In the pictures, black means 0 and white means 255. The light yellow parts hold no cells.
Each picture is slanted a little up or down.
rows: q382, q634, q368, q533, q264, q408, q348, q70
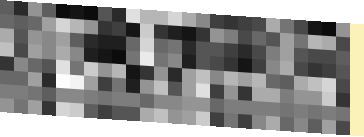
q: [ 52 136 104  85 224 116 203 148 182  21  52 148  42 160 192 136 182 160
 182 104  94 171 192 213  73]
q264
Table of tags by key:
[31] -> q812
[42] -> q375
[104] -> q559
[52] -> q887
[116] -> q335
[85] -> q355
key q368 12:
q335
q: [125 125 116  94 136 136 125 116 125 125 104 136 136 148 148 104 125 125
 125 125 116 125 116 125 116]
q348
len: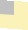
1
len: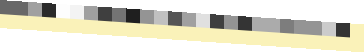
25
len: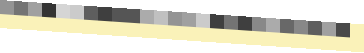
25
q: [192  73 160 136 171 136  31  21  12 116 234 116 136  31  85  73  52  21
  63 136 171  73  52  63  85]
q533

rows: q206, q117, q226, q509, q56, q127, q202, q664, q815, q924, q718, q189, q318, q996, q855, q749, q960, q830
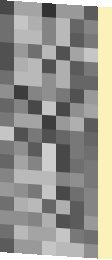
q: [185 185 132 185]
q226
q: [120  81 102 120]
q924

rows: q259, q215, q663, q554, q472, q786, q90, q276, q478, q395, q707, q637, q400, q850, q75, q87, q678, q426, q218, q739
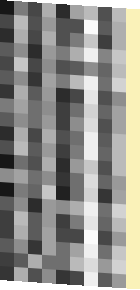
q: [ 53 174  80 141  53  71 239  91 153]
q739
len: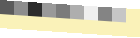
9
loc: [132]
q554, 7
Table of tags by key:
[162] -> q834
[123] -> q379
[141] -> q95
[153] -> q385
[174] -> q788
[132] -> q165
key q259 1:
q379
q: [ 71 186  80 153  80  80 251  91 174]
q215
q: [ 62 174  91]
q678
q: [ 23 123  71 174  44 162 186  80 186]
q259

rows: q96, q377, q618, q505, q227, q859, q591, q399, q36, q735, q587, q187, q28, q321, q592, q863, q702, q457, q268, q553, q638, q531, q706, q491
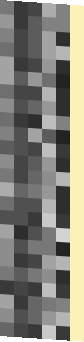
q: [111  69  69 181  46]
q591
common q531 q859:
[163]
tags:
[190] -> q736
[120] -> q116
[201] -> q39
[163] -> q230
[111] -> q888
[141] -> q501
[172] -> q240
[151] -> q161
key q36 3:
q736
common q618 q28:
[69]

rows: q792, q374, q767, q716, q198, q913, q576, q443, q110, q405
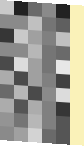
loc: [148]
q110, 0
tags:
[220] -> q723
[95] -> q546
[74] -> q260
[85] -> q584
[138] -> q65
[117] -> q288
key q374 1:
q65
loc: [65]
q913, 4

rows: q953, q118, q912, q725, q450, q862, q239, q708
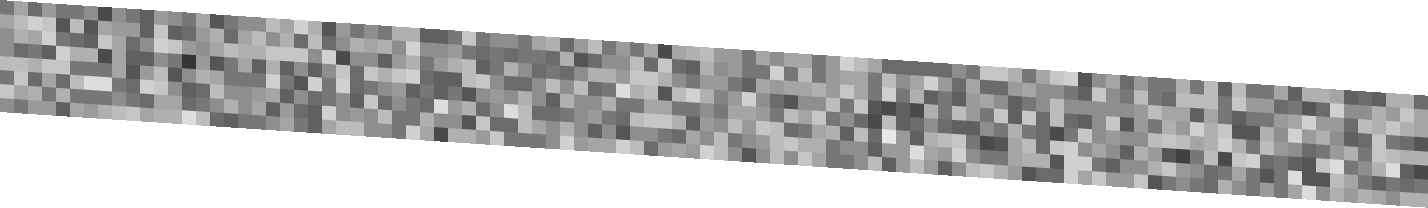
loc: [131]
q725, 51
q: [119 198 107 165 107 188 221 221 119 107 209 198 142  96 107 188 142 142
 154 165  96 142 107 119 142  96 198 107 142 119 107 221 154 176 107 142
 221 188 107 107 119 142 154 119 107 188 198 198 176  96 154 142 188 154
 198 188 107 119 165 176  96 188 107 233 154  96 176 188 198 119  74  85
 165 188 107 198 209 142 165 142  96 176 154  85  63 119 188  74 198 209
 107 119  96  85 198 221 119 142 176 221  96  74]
q862

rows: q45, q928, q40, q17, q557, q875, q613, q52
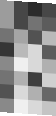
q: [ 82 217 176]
q613
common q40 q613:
[82]
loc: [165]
q40, 1

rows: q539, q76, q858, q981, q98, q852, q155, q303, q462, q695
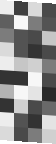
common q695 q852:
[74]
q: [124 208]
q695
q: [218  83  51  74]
q981
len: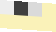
3
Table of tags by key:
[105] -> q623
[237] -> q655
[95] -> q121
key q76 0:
q121
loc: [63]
q539, 1

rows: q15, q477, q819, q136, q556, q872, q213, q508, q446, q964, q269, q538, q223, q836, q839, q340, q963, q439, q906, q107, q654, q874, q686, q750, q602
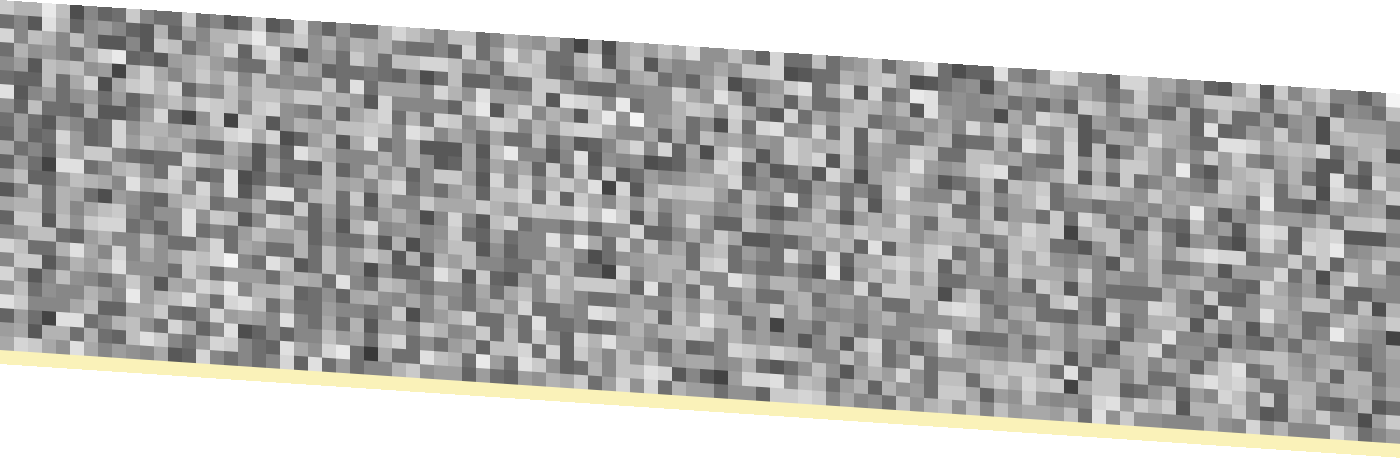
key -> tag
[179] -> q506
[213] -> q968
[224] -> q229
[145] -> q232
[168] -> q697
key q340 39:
q506
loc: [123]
q136, 26

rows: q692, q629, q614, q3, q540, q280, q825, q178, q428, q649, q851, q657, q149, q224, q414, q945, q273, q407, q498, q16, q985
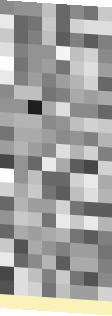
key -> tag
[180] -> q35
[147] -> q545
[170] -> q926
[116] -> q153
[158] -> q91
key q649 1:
q926
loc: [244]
q3, 4

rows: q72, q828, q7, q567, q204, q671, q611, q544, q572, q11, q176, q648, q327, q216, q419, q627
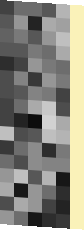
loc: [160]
q828, 4
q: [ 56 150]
q671
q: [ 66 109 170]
q544
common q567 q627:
[109]
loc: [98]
q7, 0
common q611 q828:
[87]

